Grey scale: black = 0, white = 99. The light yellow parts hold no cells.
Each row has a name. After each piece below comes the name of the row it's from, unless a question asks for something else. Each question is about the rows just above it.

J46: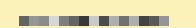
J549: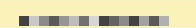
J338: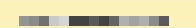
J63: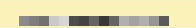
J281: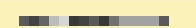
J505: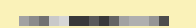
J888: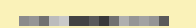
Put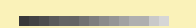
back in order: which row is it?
J63
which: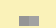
J888
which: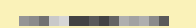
J338
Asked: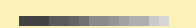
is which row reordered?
J338

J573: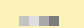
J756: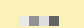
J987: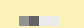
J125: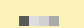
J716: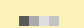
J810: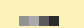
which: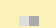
J573
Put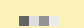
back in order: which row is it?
J756
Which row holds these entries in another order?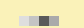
J716
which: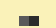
J810
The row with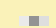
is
J756

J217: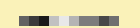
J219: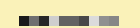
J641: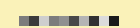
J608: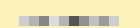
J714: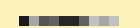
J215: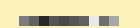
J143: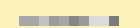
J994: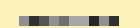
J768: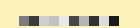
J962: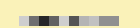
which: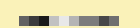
J217
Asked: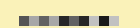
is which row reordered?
J714
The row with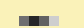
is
J962
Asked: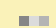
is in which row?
J608

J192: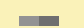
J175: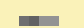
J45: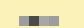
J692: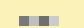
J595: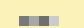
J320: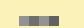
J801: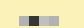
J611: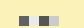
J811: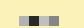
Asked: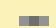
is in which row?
J320
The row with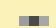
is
J45
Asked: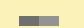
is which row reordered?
J192

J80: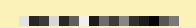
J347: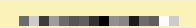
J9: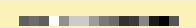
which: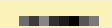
J80
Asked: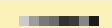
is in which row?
J9
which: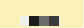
J80
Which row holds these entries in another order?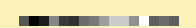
J9

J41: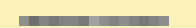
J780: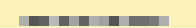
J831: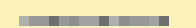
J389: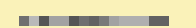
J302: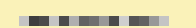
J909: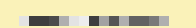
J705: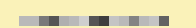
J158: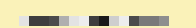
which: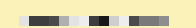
J158
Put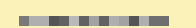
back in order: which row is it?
J780
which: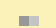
J302
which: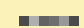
J302

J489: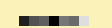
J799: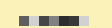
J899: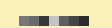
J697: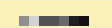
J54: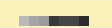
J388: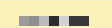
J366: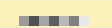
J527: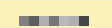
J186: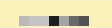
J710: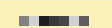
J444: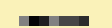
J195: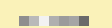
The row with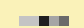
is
J186
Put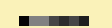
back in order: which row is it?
J444
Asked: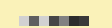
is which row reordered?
J799
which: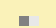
J366

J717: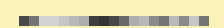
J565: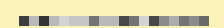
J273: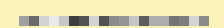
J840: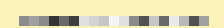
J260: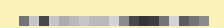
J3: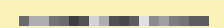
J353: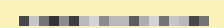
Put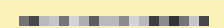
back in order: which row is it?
J353
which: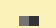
J353
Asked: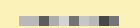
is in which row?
J353
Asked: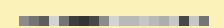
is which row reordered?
J260
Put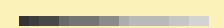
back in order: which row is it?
J565

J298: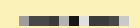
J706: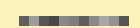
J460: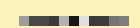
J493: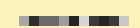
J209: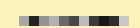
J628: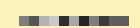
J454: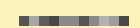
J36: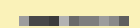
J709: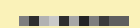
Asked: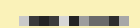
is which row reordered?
J493
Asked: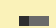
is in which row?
J493
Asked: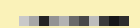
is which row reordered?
J209

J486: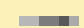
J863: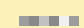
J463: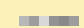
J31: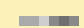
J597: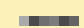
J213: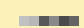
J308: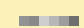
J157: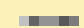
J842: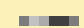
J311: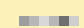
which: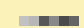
J213
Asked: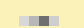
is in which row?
J311
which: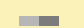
J486
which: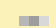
J463

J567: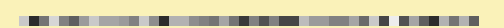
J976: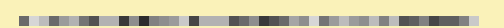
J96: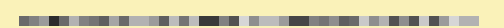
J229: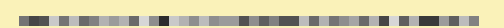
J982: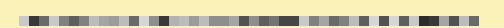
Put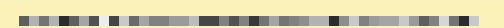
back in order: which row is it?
J567
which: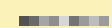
J976
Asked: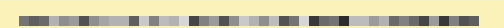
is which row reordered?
J96
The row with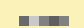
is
J982
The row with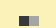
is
J982
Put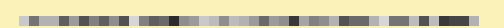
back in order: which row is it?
J229
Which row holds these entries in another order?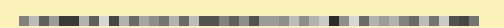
J229

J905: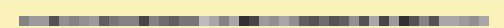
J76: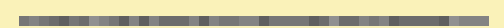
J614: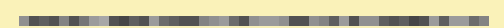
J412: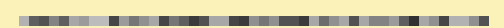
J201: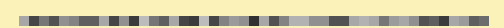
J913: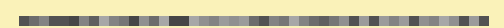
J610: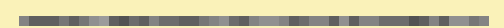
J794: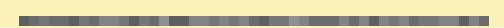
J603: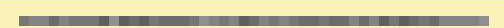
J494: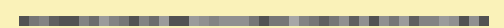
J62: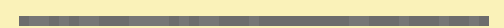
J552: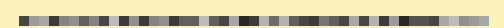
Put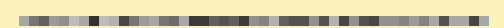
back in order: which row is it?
J412
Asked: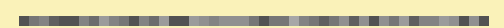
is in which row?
J494
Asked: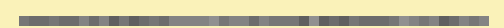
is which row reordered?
J603
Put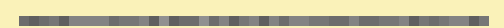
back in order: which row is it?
J794
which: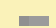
J614
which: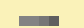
J794
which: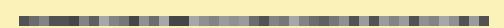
J913

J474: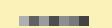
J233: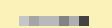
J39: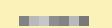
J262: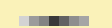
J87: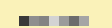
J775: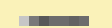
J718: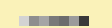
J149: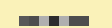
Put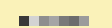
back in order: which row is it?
J718
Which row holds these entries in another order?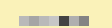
J233
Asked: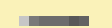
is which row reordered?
J775
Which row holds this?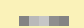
J39
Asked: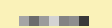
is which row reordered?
J87

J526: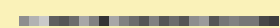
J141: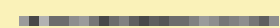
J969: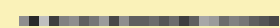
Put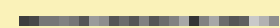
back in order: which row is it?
J526
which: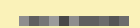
J969
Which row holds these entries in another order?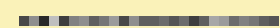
J969
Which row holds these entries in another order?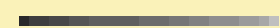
J969

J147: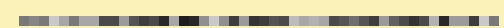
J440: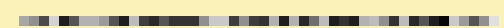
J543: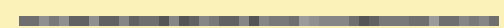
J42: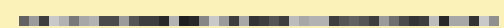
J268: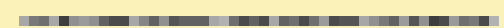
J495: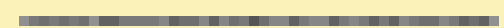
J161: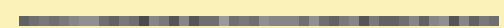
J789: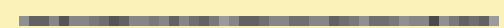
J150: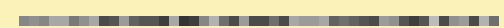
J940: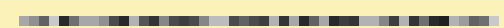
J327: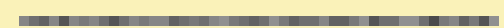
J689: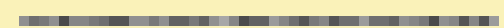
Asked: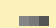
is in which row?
J161
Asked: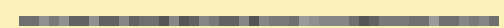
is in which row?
J543
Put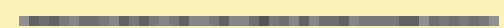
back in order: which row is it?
J495
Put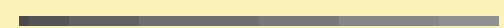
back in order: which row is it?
J327
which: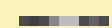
J940

